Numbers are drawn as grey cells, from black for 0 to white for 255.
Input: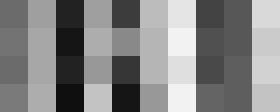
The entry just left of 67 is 229
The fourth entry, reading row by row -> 159
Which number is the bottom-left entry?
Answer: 122
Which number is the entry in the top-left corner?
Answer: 107
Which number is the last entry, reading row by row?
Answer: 195
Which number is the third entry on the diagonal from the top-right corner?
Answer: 73
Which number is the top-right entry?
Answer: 217
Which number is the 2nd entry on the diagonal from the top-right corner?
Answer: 87
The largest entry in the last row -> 242
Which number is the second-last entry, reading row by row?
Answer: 94

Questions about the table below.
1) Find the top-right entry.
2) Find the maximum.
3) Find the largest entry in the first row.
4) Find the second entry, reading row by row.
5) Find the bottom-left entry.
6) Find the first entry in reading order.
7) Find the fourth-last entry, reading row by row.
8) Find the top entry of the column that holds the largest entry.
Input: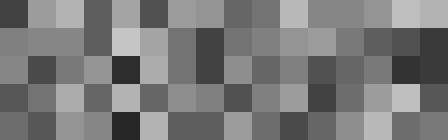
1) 179
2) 197
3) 191
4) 156
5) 109
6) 66
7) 142
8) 164

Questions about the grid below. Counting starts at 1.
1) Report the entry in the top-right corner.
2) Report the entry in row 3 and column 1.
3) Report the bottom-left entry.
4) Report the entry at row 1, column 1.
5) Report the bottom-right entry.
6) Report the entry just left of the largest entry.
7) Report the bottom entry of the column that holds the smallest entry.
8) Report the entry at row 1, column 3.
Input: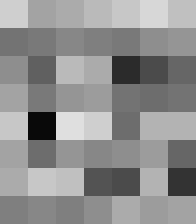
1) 192
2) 142
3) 127
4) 207
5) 163
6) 9
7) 135
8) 171

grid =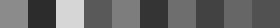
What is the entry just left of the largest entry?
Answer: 44
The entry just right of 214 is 89

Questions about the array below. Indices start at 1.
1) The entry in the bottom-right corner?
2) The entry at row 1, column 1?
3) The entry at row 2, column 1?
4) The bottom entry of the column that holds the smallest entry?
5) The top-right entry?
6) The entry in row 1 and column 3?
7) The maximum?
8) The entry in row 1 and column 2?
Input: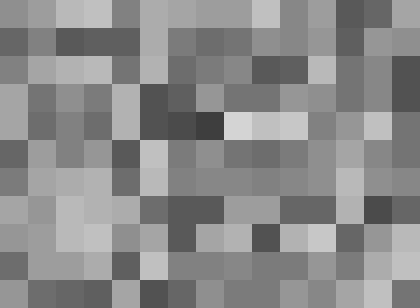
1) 116
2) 143
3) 102
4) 143
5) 165
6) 185
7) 212
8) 157

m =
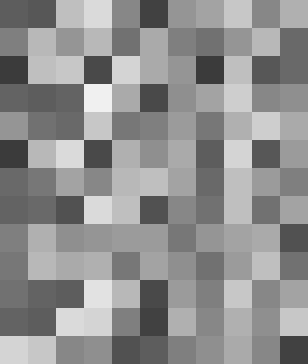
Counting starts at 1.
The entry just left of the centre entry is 184
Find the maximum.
240
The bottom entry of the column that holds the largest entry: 143
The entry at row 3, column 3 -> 199
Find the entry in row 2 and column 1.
127
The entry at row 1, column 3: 191
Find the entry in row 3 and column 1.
59
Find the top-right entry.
176
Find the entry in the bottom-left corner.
212
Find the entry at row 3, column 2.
191
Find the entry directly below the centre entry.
81
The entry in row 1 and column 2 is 87
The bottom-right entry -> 65
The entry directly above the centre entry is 143
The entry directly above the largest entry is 73
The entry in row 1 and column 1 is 93
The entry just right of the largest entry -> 170
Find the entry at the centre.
191
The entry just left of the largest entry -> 99
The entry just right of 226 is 184

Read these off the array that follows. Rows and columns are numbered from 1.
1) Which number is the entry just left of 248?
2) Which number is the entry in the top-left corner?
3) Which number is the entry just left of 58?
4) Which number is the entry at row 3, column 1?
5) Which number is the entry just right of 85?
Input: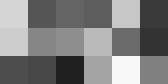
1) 164
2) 213
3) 199
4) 77
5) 100

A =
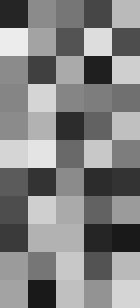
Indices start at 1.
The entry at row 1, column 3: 118
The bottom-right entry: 213
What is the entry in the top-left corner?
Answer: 37
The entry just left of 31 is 170
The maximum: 236
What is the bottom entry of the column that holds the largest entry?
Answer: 163
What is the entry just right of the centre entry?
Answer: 200
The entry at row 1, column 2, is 139
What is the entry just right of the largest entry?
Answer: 163
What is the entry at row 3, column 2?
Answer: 64
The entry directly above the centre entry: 44

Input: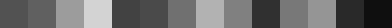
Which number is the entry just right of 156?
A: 211
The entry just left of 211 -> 156

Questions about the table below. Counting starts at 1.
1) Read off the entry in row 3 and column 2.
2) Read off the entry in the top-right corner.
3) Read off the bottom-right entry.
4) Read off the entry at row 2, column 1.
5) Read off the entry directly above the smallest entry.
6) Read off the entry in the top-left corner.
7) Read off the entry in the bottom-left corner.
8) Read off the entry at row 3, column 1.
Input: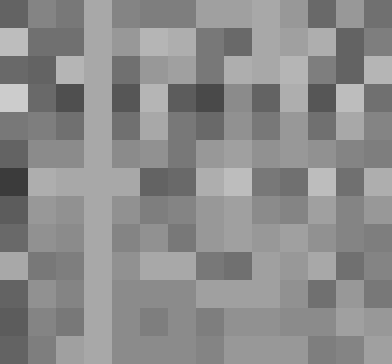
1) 99
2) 112
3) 160
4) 189
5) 99
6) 99
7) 99
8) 105
